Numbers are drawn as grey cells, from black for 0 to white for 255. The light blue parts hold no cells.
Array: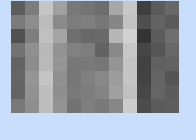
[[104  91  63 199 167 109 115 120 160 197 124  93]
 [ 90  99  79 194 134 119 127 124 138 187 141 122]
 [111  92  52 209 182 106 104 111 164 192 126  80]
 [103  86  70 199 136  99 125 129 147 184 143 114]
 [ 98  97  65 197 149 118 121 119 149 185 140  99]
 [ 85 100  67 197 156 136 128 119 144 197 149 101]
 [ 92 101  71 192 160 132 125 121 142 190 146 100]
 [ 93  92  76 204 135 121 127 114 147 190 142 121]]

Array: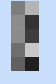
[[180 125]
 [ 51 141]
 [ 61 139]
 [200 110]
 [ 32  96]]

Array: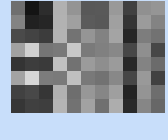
[[149 144  64 153  89  88 148 177  45  20 111]
 [131 155  52 160  88  91 160 178  38  33 131]
 [114 125  38 164 130 149 115 179  60  67  74]
 [ 71 143  71 136 128 122 200 121 117 208 161]
 [107 131  40 155 142 155 114 193  58  61  52]
 [ 65 153  70 136 114 121 192 122 124 215 163]
 [110 148  35 159 134 151 110 177  54  72  65]
 [103 134  41 173 112 162 114 180  62  64  54]]

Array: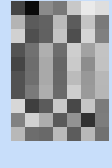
[[222 234 200 120 139  10  68]
 [122 196  92 186  98  91 180]
 [128 213  78 196  97  79 209]
 [195 162 206 109 175 113  83]
 [194 141 202 102 169 109  69]
 [183 152 187 104 169 111  82]
 [182 154 206 106 174 122  82]
 [123 198  72 201  91  63 215]
 [125  49 147  89 173 209 129]
 [113 184  92 186 105 109 184]]

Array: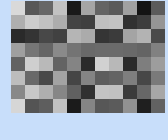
[[ 91  20 161  90 100 165  25 194 103  88 217]
 [149  61  49 195 192  63  67 173 193 205 175]
 [ 74 179 164  59  53 171 181  65  72  52  42]
 [129 100 105 107 107 105 116 138 101 118 159]
 [157 126  42 184 209  42 132  99 185 207  98]
 [122  71 126  99  93 132  69 163  73 105 189]
 [167 103  59 193 195  48  96 134 175 200 136]
 [ 98  31 145  91  87 133  27 193  94  84 214]]

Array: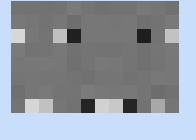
[[113 117 120 115 115 113 116 122 115 114 115 115]
 [121 115 112 119 118 119 119 110 119 115 118 120]
 [194 116  30 119 119 119 119  32 191 116 120 215]
 [120 117 113 117 115 115 116 113 120 116 115 122]
 [119 116 112 116 119 120 116 112 119 120 119 119]
 [119 120 116 114 117 117 113 115 117 117 118 117]
 [113 109 116 120 119 120 123 116 116 121 118 112]
 [117 168 114  37 200 209  36 114 118 193 214 116]]
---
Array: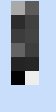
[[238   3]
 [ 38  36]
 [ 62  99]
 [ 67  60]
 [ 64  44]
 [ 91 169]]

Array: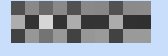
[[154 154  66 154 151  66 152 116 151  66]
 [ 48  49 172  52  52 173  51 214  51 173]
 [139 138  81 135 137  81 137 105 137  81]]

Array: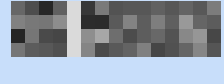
[[ 85 134 101  81  70 128  99  89  74 133 218  80  88  92 118]
 [ 71 150 136  83 104  93  76 110 167 142 218  70  74 118  37]
 [ 92 101 153  95 126  93 131  90  43  44 218 141 118 120 129]
 [124  88 100  87  97  87  87  83 122  56 218  96  39  77 103]]

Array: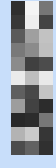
[[ 48  98  76]
 [ 54 202 179]
 [119  44  40]
 [ 44  66 157]
 [196  72  95]
 [233 190 235]
 [ 76  64 139]
 [191 139 121]
 [194 159  90]
 [ 67 238  56]
 [118 244  47]]

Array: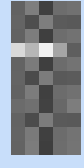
[[116 109  62 124  99]
 [115 108  64 122 100]
 [ 89  90 124  76  99]
 [125 104  66 112 107]
 [113 108  64 124  98]
 [ 91  89 124  75 100]
 [115 108  63 123  99]
 [ 94 165 241 182 217]
 [114 109  63 125  98]
 [ 89  91 126  78 100]
 [113 109  64 126  98]]

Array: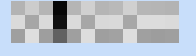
[[159 157 160 222 162 159 221 159  97 158 222 159]
 [218 220 220 167 217 216 167 218  16 218 166 218]
 [179 181 182 208 185 181 208 181   7 181 204 179]]
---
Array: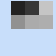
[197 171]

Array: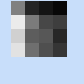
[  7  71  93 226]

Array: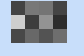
[ 68 147 104]

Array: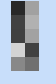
[161  65]

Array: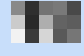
[ 73  99 214]

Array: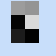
[148   4]

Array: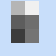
[240  93]

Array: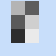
[93 90]
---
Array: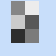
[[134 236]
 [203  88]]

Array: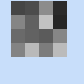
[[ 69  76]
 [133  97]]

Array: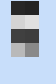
[[ 39  35]
 [212 224]]

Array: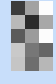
[[ 60 162]
 [185  42]]

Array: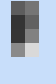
[[ 93 117]
 [ 52  97]]

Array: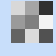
[[216 165]
 [154 127]]

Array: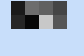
[[ 26 109]
 [ 38   7]]

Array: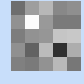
[[110 158]
 [145 252]]
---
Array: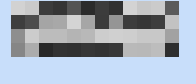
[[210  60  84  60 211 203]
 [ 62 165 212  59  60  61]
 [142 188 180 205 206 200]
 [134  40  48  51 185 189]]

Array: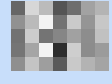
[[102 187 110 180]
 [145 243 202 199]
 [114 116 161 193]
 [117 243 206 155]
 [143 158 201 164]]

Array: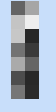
[[100]
 [196]
 [199]
 [115]
 [170]
 [ 77]
 [118]]

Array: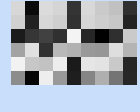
[[215 219  52 202  48]
 [208 215  49 205  35]
 [ 27  65 244   1 202]
 [163  49 177 150 180]
 [242 194  26 227  38]
 [140 238  30 175  39]]

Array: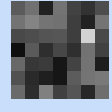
[[ 91  33  66  77]
 [115 116  62 116]
 [ 73  84  62  73]
 [ 15  46  47  65]
 [104  59  67  29]
 [ 81  31  92 121]
 [106 128  85 110]]

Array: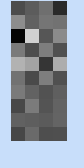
[[ 76 111]
 [141 117]
 [  5  86]
 [122 126]
 [178  53]
 [114 126]
 [122  82]
 [ 72  84]
 [ 97  91]
 [ 71  78]]
